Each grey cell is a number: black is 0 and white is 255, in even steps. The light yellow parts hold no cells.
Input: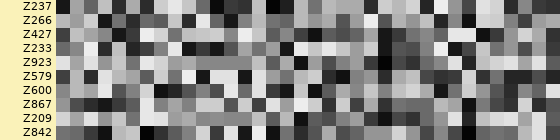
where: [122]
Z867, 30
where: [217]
Z209, 31
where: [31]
Z237, 16
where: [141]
Z209, 11
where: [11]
Z237, 11
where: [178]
Z266, 24

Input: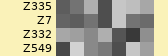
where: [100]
Z7, 0
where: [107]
Z7, 6
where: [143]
Z332, 6

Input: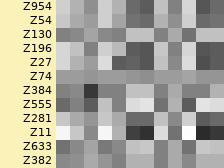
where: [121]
Z633, 3
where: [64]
Z11, 5
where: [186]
Z196, 4
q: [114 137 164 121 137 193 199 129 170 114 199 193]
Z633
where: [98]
Z27, 5
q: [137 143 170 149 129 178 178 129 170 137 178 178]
Z382

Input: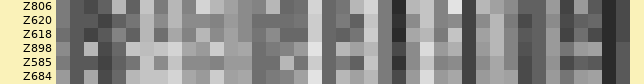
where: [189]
Z898, 6
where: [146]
Z585, 35
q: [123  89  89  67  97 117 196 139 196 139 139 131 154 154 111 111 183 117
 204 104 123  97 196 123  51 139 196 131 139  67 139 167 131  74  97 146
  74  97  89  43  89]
Z585
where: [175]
Z898, 28
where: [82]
Z898, 33

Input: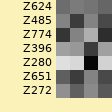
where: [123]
Z624, 1
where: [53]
Z774, 0

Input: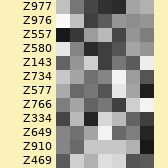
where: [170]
Z577, 0
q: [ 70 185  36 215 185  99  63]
Z334
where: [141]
Z976, 5
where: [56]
Z557, 1

